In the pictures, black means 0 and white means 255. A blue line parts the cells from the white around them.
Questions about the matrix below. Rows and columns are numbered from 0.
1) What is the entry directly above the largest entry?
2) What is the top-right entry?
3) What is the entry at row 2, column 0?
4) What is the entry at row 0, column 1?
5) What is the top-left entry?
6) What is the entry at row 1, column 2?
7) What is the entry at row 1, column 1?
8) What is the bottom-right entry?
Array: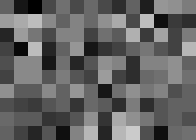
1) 144
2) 124
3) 37
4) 22
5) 98
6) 189
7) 170
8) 112

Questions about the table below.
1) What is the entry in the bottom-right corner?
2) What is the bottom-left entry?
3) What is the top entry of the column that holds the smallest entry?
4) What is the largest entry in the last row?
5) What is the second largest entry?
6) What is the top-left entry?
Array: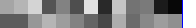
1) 143
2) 92
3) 7
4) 181
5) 212
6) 165

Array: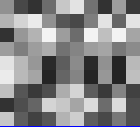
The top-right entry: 57
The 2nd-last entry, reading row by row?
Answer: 120
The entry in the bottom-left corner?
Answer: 199
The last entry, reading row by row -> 78
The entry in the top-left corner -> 145
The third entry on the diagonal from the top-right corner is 191
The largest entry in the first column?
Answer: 235
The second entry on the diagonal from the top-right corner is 101
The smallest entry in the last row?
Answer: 65
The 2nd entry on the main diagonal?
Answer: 212
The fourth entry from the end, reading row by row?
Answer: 93
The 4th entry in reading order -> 108
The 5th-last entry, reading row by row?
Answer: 206
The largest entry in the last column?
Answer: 227
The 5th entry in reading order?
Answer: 199

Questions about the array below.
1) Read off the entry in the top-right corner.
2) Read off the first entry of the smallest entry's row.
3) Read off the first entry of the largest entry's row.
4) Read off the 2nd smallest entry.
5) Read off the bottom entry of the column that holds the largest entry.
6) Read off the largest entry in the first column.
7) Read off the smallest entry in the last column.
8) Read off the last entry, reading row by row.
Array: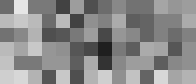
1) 157
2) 186
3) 108
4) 51
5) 215
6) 207
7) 129
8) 179

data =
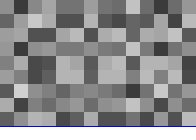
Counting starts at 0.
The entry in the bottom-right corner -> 186
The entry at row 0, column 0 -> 143
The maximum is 208
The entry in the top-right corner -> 151
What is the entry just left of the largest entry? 89
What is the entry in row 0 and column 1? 59
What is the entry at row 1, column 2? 200
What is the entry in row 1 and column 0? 101
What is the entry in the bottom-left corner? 95
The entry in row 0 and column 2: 136
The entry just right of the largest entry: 143
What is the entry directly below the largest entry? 67
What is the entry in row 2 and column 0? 157
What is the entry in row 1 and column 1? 157
